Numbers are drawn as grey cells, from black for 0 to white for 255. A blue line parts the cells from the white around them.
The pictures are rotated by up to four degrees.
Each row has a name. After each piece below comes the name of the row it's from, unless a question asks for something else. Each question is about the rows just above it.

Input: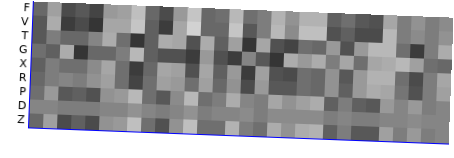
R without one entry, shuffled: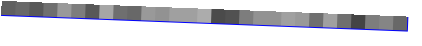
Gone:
[117]
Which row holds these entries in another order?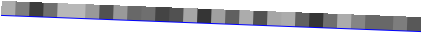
T

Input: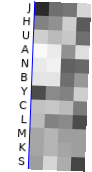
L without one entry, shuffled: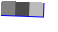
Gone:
[138]
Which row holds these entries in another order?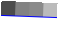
L
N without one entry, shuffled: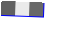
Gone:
[242]
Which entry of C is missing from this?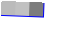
[199]
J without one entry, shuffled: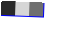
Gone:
[118]
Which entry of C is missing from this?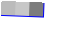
[193]
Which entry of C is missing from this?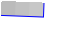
[124]

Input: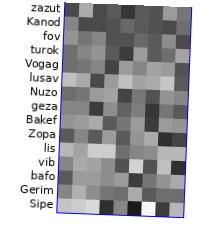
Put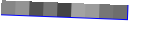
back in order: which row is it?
Nuzo
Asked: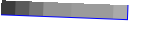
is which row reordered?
Bakef
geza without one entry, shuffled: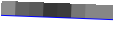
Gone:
[126]
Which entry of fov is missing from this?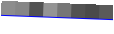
[104]
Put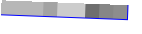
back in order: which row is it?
lis
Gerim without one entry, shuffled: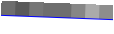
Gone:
[176]
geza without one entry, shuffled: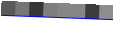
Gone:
[98]

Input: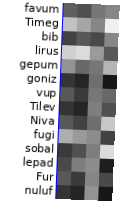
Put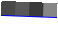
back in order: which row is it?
Fur
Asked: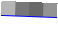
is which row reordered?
gepum
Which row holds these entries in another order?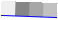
Timeg

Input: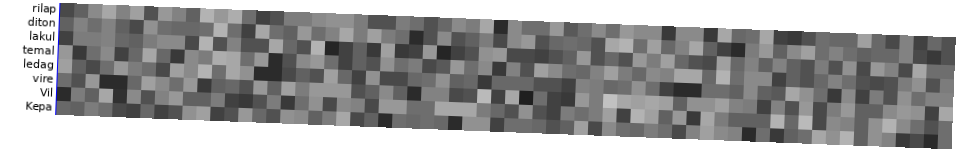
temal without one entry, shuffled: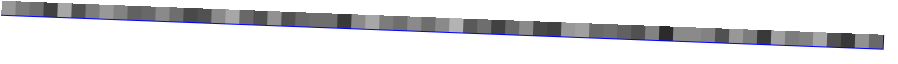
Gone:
[173]
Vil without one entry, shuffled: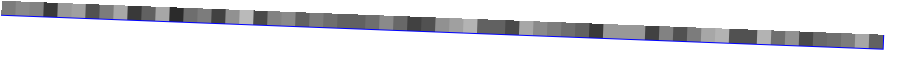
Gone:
[49]
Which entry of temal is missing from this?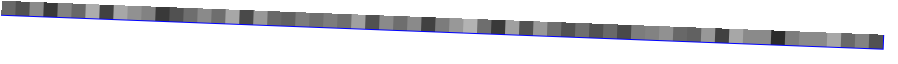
[89]
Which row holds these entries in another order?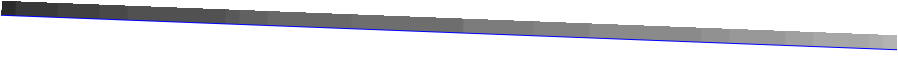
temal
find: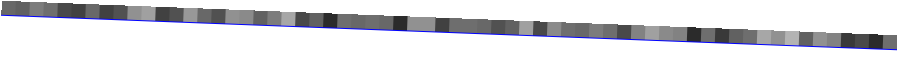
Kepa
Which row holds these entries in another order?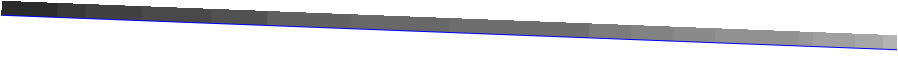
Kepa

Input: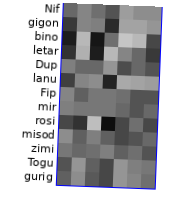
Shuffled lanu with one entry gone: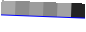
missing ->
[64]
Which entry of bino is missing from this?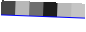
[22]
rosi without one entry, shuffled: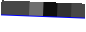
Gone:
[190]
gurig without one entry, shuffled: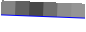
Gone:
[89]

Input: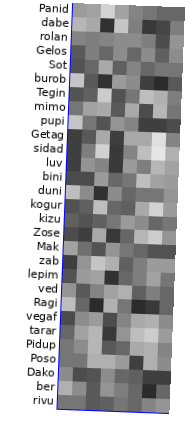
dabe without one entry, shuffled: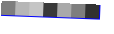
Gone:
[70]
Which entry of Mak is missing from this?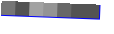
[111]

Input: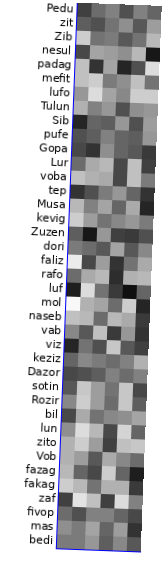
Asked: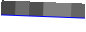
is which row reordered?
fivop
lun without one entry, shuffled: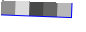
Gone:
[212]
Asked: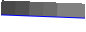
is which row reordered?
fivop

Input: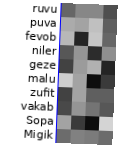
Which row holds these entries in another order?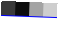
malu
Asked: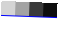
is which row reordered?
Sopa
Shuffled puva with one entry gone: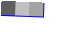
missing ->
[171]
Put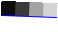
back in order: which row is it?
Sopa

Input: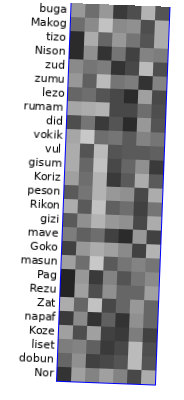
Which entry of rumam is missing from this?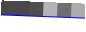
[166]
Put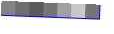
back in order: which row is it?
masun
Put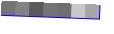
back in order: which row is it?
vokik

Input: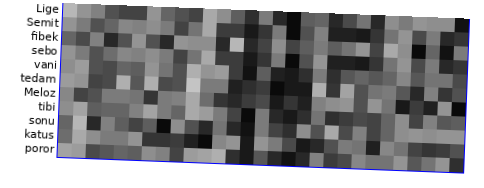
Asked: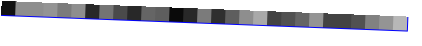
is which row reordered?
Lige
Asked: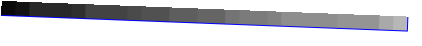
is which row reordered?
Lige
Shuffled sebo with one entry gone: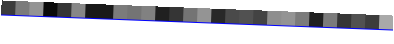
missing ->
[109]
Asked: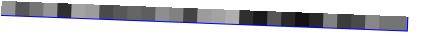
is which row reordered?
poror
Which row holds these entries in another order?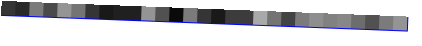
sebo
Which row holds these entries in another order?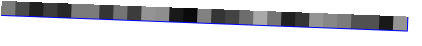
sebo

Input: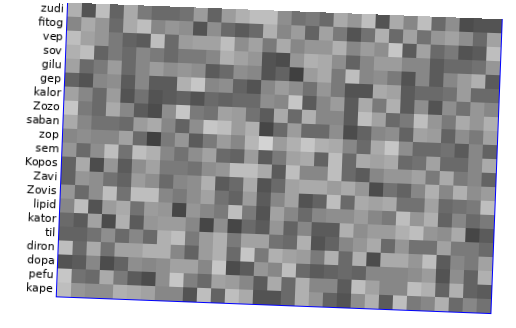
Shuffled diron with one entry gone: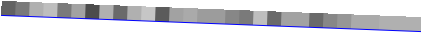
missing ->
[114]
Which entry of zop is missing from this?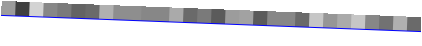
[182]
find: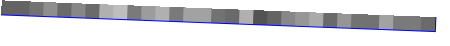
til
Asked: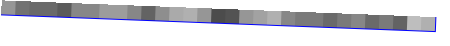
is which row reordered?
sov
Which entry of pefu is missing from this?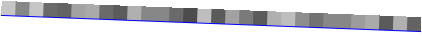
[128]

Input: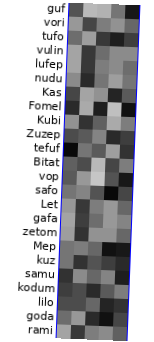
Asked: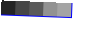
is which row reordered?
Kas
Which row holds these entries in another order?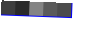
Zuzep

